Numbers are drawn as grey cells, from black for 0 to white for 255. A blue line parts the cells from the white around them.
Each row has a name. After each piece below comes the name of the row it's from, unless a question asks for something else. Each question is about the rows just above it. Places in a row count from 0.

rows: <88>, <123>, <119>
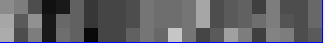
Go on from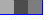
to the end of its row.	[ 25 110  97   9  69  69  97 117 104 198 117  69  90 160 125  63 131 125
  77  90]
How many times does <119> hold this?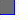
1
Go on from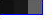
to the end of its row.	[ 55  69  69  77 117 110 110 117 166  77  90  97  63 125  77  77 104]
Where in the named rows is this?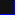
<88>, 3
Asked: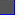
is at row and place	<123>, 20

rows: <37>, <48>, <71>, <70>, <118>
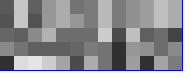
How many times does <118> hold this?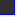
3
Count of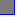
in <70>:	1
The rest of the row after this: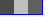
[109  68]
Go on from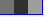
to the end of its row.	[ 48 164 123]
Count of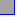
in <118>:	2
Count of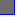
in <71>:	4
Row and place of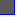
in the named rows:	<37>, 0

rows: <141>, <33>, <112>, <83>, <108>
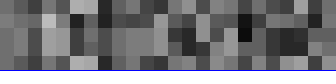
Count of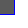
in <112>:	0
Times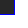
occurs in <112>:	2
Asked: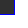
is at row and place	<112>, 21
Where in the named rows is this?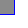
<108>, 15
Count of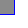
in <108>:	1
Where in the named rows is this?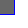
<33>, 2

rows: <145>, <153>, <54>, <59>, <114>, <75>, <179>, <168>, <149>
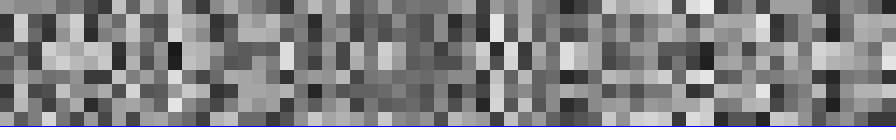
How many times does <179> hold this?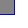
0
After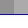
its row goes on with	[ 71 126 171 165 165 228  51  98 138 165  44 118 178 171 178]
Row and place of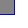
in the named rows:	<54>, 63
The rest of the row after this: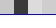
[ 44  85  85  38 200 192 146  85 126 146 106  58  58]

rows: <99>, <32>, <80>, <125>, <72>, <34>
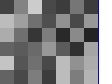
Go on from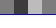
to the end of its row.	[180]
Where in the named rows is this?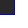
<80>, 4
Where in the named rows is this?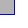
<34>, 6
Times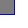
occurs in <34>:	2
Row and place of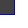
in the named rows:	<99>, 0
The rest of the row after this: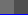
[145  73 152]
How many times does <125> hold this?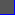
0

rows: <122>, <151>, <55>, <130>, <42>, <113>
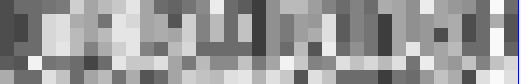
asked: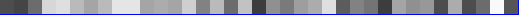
<55>
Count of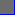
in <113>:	8
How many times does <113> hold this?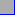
3
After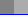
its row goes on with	[207 229 130 108 186 215 108 108 108 108  61 144 108 186  85 236 108 144
 116  61 165 229 152 165 186 108 108 249 100]
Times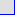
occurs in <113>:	6
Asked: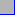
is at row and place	<113>, 18
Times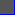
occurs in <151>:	2

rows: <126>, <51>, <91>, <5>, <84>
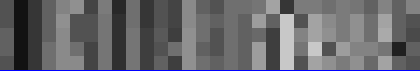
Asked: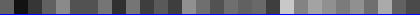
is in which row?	<91>
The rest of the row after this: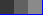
[ 82  82 117  48 117  62  89  62 144 111  82 111  97 105  62 200 131 163
 144 123 144 111 170  97  74]
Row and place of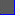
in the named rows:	<91>, 11
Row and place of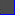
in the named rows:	<91>, 29
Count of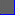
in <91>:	4
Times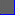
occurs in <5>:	4
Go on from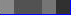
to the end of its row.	[117  62  89  62 144 111  82 111  97 105  62 200 131 163 144 123 144 111
 170  97  74]

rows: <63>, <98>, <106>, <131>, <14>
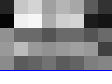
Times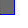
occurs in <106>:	5
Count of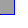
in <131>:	1
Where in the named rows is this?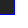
<63>, 0
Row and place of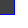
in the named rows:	<131>, 7
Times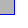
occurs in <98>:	0
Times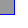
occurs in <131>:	4

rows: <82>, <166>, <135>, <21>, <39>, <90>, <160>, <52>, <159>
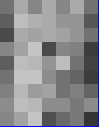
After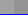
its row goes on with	[114]
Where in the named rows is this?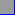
<160>, 2
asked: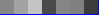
<21>
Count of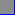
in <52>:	4
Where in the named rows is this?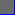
<159>, 4
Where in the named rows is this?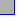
<166>, 2

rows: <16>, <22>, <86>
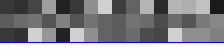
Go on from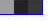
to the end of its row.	[143 208  62  99 180  42 180 174 193  26]
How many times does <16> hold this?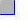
2
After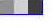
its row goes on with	[ 99 180  42 180 174 193  26]
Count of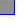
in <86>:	3
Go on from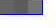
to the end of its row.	[107  76 107  84 121 135]
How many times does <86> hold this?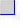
3
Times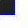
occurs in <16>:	1

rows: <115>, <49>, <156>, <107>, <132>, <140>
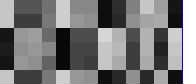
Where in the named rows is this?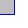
<132>, 12
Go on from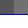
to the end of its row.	[206 135 135  14  46 128 198 158  21]

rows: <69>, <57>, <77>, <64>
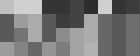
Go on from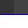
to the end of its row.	[ 45 208  53  60]
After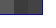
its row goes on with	[171 103  89 110]

